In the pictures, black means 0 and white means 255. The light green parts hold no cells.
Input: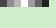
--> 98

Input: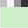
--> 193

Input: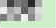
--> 95

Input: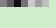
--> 114

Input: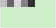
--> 129

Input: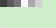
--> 118
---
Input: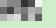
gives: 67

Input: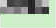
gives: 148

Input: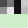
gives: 230

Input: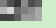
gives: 212

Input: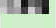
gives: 151

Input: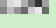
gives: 189

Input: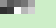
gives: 59

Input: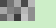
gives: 129
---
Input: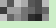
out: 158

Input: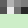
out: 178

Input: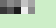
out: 138

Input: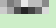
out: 124

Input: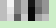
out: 229

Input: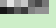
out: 228

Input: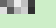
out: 146

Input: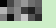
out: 111

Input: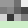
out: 136
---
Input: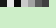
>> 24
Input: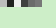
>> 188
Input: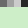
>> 106
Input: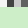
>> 244
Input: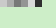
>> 202
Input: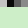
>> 195
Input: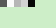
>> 88
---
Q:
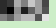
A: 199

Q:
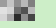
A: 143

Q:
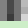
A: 73

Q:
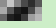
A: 74

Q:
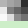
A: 164

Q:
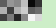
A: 190

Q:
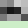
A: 134

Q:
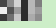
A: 44
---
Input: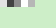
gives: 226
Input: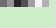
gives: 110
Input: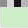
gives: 140
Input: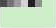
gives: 74
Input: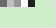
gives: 105
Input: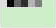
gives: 222
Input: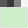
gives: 88
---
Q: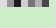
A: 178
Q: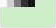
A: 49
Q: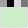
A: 218
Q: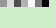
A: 122
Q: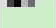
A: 180
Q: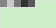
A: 50
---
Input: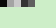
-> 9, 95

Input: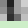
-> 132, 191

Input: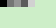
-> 1, 209

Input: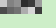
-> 201, 59

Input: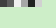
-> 63, 209

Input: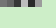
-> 116, 156
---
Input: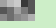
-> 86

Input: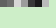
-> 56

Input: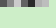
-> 41

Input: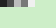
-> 240

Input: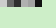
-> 162

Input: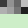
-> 176

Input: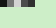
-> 48

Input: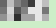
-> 59
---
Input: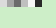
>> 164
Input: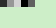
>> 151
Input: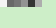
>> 105
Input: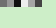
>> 153
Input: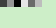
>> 150
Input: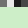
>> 233
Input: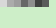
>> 171
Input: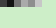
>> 19
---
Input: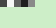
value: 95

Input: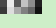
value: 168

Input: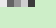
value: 152

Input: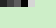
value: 94

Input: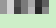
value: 65

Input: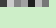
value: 133

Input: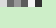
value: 152
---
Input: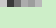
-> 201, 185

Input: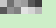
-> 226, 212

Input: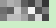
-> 243, 215

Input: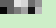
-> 227, 213

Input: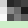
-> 249, 234

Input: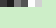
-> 253, 209

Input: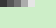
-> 229, 172

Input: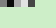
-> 226, 172

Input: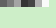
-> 250, 177
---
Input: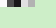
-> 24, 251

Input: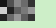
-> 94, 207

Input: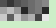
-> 39, 230

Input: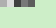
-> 64, 221

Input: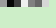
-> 239, 239

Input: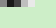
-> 66, 233

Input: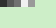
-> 113, 240

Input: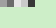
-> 230, 230
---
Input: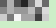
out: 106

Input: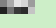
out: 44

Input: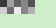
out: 135

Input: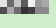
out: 138

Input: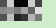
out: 98

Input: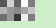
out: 165

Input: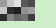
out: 145

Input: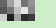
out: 231
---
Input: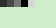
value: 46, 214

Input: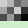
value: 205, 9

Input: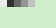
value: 234, 193

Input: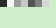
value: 42, 213

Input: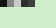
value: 20, 63

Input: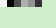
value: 243, 51

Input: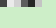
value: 68, 196

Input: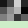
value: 21, 96
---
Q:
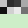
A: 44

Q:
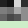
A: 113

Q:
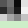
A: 98

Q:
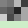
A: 86

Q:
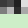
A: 71

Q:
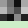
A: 122
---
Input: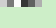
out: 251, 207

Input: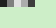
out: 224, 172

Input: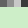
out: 200, 145

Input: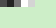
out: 254, 212

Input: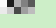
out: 249, 234

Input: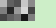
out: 214, 199

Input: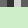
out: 209, 106
